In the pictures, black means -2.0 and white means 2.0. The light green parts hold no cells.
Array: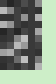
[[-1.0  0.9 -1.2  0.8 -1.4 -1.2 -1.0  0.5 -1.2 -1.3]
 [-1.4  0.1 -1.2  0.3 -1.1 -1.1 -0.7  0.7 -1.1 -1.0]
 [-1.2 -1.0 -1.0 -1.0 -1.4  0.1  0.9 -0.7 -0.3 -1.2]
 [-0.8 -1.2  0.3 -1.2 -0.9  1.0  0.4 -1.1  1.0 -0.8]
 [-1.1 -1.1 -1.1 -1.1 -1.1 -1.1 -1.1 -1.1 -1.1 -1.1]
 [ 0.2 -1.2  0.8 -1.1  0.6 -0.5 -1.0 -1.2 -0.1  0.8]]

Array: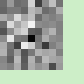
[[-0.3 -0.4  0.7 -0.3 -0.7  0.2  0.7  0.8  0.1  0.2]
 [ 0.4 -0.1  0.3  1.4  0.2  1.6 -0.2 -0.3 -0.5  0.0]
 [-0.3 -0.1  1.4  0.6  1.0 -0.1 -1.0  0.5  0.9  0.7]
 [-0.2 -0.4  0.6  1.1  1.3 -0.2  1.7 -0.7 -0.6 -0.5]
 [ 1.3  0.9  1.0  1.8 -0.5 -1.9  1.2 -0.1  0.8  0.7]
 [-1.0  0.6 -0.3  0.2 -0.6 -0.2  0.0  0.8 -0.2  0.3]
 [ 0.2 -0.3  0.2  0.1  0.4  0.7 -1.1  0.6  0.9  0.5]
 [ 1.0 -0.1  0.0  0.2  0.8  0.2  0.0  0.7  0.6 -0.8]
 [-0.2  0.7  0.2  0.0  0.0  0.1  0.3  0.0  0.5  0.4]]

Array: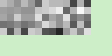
[[ 1.0  0.5  0.6 -0.2  1.2]
 [ 0.7  0.4  0.3 -0.1 -0.7]
 [ 0.3  0.5  1.2  0.2  0.8]
 [ 0.9  0.3  0.5 -0.2 -0.9]
 [ 0.4  0.3  0.5  0.0  1.2]
 [-0.4  1.1  1.5  0.4  1.0]
 [ 1.2  1.2 -0.1  1.4 -0.7]
 [ 0.9  1.4  0.6  0.9 -0.8]
 [ 0.9  1.7  0.3  0.3 -1.4]
 [ 0.8 -0.4  1.5  0.9  0.4]
 [-0.9  0.8 -0.2 -0.6  1.1]
 [ 0.8  1.9  0.2  1.0  0.1]
 [-0.9  1.2 -0.2 -0.5  1.5]]

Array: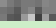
[[ 0.2 -0.2 -0.1]
 [-0.1 -0.3 -0.6]
 [-0.3 -0.6 -0.7]
 [-0.1 -0.1  0.4]
 [-0.1  0.1  1.1]
 [-0.2 -0.6 -1.0]
 [ 0.1  0.0  0.5]
 [ 0.0  0.0 -0.6]]

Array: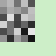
[[ 0.6  0.1 -0.8  1.3 -0.8  0.3]
 [ 0.9  0.7  1.5 -0.2 -0.2 -1.3]
 [-0.2  0.5 -0.9 -1.0  1.3  0.5]
 [ 1.0  0.1  1.2 -0.4 -1.6 -0.2]
 [-0.7  1.0  0.9 -1.3  1.6 -1.7]]

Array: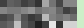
[[-1.0  0.1 -0.9 -0.6]
 [-0.5 -0.1 -0.7 -0.4]
 [-0.6 -0.1  0.1  1.0]
 [-1.0  0.1 -0.7 -0.6]
 [-0.8  0.3 -1.1 -0.9]
 [-1.2 -0.2 -0.9 -1.5]
 [ 0.6  0.0  0.9 -1.0]
 [-0.2  0.1  0.0  1.6]
 [-0.9 -0.4 -0.2 -1.2]
 [ 0.1 -1.0  0.0  1.3]
 [ 0.1 -0.7 -0.3  1.3]]

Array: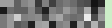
[[ 0.5 -1.6 -0.1 -0.1]
 [ 0.5 -0.3  0.4  0.4]
 [-0.5 -0.5  1.2 -0.6]
 [ 0.1 -0.5  0.0 -0.4]
 [ 0.3  0.1  0.1 -1.5]
 [-1.1 -0.7  0.2  0.5]
 [ 0.0 -1.5 -0.8  0.6]
 [-1.0  0.0  0.3 -1.5]
 [-0.3 -0.2  0.6  0.0]
 [-0.1  0.4 -0.1  0.2]
 [-0.3  0.0 -0.3 -1.5]
 [-0.7 -0.4 -0.2  0.5]
 [-0.8  0.7  1.7 -0.6]
 [-1.7 -1.4 -0.8  0.8]
 [-1.4  0.1  0.4 -0.4]]

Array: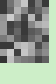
[[-1.1 -1.1  0.3  0.4  0.4 -0.1 -1.1  0.5 -1.2]
 [-0.2 -0.4  1.2 -1.0 -0.9  0.3 -1.1  1.2  1.0]
 [ 0.5  0.8  0.3 -0.7 -0.4 -0.6  0.8 -1.0  0.1]
 [ 1.1  0.1 -0.9 -1.1 -1.1 -1.0  1.0  1.1 -0.1]
 [-1.0 -0.8  0.9  0.1 -0.6 -0.4  0.7  0.6 -0.2]
 [-0.1 -0.4 -0.8  0.7 -0.4  0.0 -0.8 -0.2 -0.9]
 [-1.1  0.2  0.7  0.9  0.3 -1.0  0.0  0.2 -0.5]]

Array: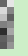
[[-0.4  1.4  1.0  0.0 -1.3 -0.5 -0.6]
 [ 1.6  0.1 -0.5  0.2  0.6  0.0  0.3]]
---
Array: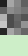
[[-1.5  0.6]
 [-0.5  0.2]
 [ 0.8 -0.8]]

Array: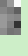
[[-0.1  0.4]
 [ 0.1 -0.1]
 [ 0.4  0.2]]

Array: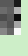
[[-0.6 -0.6]
 [-0.3 -0.5]
 [-0.8 -0.6]]

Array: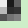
[[ 1.7 -1.6]
 [ 0.9 -1.3]
 [-0.7 -0.2]]

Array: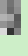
[[ 0.4 -0.2]
 [ 0.4 -0.3]
 [ 0.8  0.6]]

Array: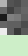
[[ 0.8 -0.7]
 [-0.4 -1.0]
 [-1.6  0.0]]
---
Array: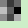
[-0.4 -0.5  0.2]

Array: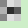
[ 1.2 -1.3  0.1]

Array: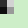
[ 1.3 -1.8]

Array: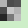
[-0.7  1.1 -1.4]

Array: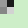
[-1.6  0.1]

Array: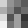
[-0.6 -0.7 -0.7  1.8]

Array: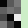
[-0.1 -0.2 -0.9]

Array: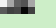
[ 0.6 -1.9]
